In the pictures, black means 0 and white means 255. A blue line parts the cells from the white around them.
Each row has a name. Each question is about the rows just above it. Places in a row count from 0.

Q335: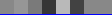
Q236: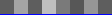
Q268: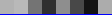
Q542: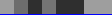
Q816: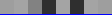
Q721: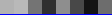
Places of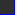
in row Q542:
2 4 5
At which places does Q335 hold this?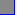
0 6 7
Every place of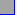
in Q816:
1 4 6
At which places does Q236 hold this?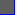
0 2 7
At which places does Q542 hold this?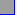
0 6 7
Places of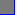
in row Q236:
4
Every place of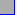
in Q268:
7

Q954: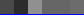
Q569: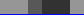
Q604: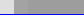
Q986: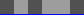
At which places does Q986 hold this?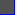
0 2 5
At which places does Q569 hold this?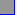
0 1 5
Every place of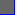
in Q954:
3 4
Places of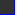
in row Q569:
3 4
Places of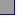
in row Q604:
2 3 4 5

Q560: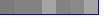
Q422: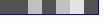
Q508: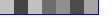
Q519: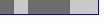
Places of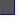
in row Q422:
0 1 3 6
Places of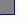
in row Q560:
1 2 4
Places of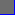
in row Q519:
0 2 3 4
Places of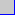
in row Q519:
1 5 6
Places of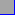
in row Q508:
6
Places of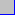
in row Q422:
2 4

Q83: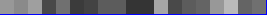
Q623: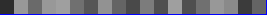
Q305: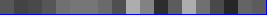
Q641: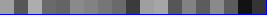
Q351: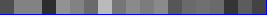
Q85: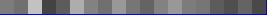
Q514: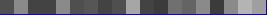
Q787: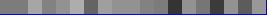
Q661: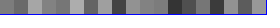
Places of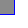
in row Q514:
1 4 14 16
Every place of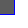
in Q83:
7 8 13
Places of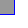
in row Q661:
18
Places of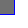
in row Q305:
4 14
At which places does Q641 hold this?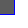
14 16
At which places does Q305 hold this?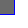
7
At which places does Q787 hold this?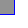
4 8 9 13 16

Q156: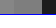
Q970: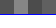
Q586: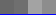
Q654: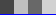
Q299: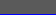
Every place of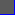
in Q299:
0 1 2 3
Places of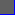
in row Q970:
3
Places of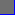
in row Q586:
1
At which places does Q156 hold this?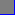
1 2
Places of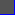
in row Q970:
0
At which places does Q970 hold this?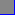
1

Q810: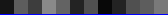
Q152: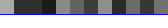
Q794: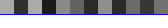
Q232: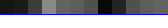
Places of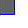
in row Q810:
4
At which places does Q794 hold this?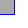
0 2

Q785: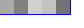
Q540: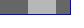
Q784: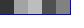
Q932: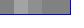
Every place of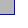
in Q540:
2 3
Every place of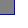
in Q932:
0 3 4

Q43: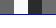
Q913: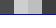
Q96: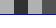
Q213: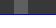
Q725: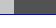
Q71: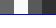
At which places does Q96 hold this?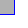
0 2
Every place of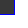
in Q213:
0 2 3
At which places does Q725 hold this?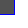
1 2 3
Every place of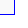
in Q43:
1

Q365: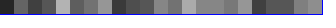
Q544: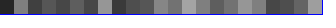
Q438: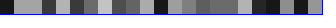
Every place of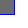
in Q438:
6 15 16
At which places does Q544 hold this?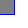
1 14 18
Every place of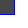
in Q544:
4 6 19
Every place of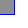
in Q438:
20

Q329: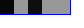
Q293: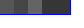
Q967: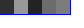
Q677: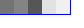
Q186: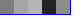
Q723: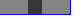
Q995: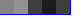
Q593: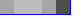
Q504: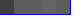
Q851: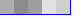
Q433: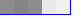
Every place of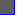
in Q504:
1 2 4
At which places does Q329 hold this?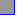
1 3 4
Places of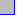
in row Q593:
1 2
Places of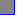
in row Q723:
0 1 3 4
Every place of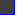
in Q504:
0
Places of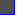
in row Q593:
4
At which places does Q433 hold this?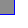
0 2

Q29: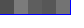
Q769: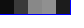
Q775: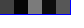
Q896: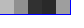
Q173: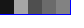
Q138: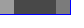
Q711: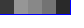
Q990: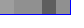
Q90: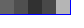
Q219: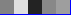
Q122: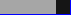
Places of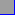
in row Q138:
0
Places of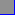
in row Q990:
1 2 4
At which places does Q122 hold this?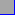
0 1 2 3
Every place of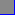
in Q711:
2

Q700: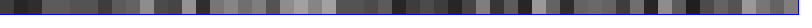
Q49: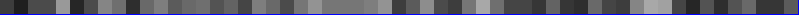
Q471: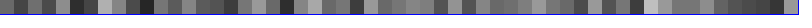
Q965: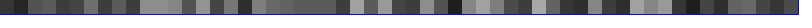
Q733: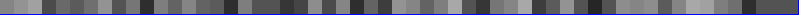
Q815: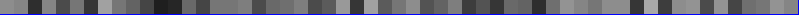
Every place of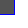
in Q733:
8 18 19 33 41 43 54 55 56
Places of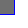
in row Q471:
2 36
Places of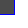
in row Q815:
4 18 22 50
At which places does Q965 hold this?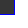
0 40 48 55
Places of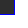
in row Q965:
17 41 44 51
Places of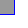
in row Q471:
18 26 38 42 47 56

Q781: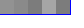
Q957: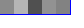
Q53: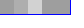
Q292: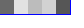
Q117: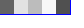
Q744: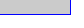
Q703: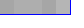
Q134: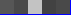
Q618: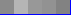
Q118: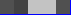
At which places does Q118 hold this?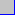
2 3
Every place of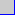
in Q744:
0 1 2 3 4
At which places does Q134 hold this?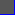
0
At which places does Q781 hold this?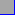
3
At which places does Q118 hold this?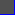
0 4
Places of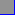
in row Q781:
0
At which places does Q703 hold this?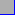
1 2

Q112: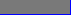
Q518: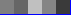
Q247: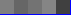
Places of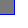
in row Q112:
0 1 2 3 4
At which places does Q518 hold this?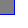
0

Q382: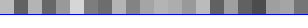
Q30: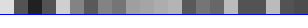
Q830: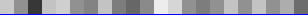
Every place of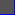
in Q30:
1 3 17 18 20
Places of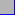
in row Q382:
2 8 11
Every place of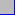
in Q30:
16 19
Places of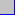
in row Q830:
3 7 16 18

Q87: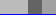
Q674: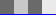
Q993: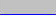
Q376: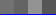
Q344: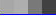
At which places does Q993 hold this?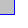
0 1 2 3
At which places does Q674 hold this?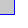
1
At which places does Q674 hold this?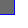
0 2
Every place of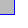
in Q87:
0 1

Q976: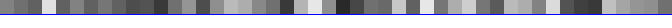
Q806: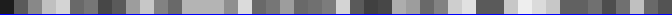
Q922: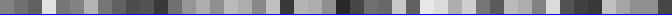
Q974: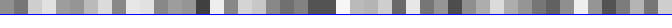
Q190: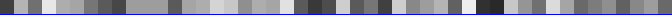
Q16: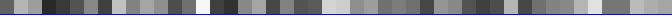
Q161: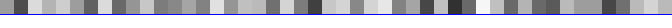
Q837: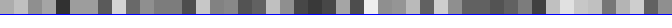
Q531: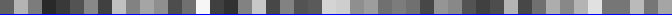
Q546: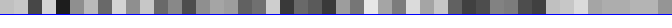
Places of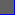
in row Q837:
18 30 33 34 36 46
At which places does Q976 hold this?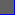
2 4 6 8 29
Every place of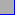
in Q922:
14 17 22 32 37
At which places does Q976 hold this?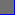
1 12 19 26 47
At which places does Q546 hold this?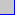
1 10 31 40

